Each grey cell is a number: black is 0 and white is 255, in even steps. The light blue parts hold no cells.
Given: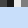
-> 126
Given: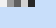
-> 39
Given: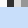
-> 151
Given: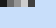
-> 63
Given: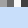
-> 64
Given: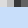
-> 99
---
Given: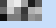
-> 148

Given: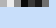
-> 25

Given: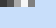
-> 246

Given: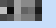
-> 124

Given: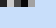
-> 7

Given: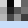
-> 142

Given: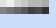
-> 76

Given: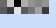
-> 160

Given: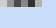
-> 50
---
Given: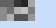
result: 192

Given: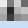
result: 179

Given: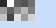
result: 183

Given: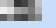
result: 123

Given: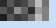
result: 157

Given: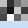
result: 204
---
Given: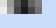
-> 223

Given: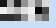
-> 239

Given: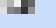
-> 207

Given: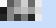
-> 24

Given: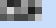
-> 127

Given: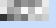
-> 234
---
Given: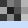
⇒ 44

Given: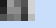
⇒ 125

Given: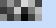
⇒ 109

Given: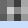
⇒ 60

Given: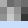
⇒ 159

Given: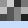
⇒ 133
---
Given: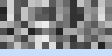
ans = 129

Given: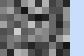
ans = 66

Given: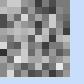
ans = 151

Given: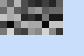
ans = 51

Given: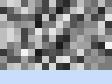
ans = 124

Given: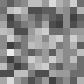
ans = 178

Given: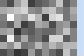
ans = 130

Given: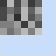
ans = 197
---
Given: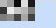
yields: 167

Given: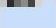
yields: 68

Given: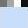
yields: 251

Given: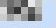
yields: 68

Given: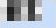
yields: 71

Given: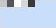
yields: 214

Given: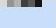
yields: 90

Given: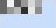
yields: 230

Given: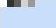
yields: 211

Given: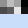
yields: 230
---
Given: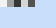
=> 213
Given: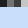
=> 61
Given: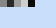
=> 206
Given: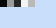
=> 244
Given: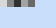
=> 163
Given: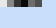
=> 109
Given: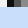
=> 82
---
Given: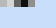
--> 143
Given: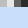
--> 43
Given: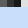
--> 225
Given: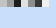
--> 240
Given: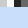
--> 104
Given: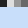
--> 104
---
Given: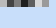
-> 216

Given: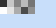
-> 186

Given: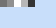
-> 183

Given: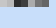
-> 116

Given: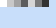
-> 121

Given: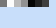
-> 33
